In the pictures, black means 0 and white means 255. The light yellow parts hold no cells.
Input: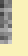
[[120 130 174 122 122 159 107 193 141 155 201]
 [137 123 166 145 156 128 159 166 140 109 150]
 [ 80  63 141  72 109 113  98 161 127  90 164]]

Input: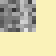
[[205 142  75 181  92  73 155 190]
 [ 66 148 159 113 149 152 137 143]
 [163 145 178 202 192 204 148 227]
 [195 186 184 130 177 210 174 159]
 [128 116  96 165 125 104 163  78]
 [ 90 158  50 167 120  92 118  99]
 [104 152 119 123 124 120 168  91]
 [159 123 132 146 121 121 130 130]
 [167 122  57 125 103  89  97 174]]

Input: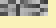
[[ 60 181 117 204]
 [ 82 185  79 171]
 [189  59 178  87]
 [177  74 170 109]
 [154  87 173 146]
 [117 109 177 169]
 [ 94 146 182 178]
 [198  64  66  69]
 [ 86 167 135 165]
 [ 90 170 156 177]
 [177  90 139  82]
 [182  86 159  76]]

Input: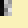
[[153 180 227 192]
 [198 170 119 157]
 [  9  11  15  11]]

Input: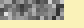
[[197  61 127 165 113]
 [127  65  50  50 162]
 [113 186 139 136  48]
 [209 136 143 150 145]
 [ 84 133 110 132  99]
 [ 97 104 117 123 179]
 [ 65 122  98 121  80]
 [109 155 177 166 103]
 [152  90 138 120 109]
 [ 99  93  94 161 143]
 [155  60  70  91 157]
 [133  96 102 148 152]
 [ 83 139 117 117 131]
 [170 109 143 176 179]
 [172 102  99 226 134]
 [139 171  75  94 127]]

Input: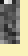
[[110  99 134 139 115 145 153 136  94 156  93]
 [ 43  70  67  85  89  61  76 102  36  82  48]
 [205  78  79  97  81  94 126  60  48  89  86]
 [232  86  81  69  67  87  47  41  88  71 122]
 [ 21 109 115  65 106 106  97  91 126 116 157]]

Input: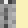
[[105 175 153 184 171 144 180]
 [ 62 158 160 168 166 175 162]
 [236 141  95 111  86 132  71]
 [100 161 157 137 165 154 144]]

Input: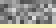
[[ 98 139 226 164 192 183]
 [147 204 155 118  90  97]
 [133  88 198 107 177 107]
 [140 178 127 163 139 125]
 [127 104 135 182 118  72]
 [106 128  83 169 223 150]
 [ 90 148 110 185  93 188]
 [ 91 187 146 118 151 151]
 [ 80 147 119 157 127  71]
 [139 167 142 103 186 184]
 [168 160 214 171 118 110]
 [142 130 179 126  62 169]
 [144  75 139 106 117 120]
 [163 103  83 113 160 119]]

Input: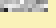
[[156 243 106]
 [142 210 170]
 [122 189 187]
 [180 167 191]
 [183 200 133]
 [171 179 181]
 [247 182 157]
 [177 220 161]
 [198 230 158]
 [184 236 214]
 [172 220  34]
 [189 175 112]]
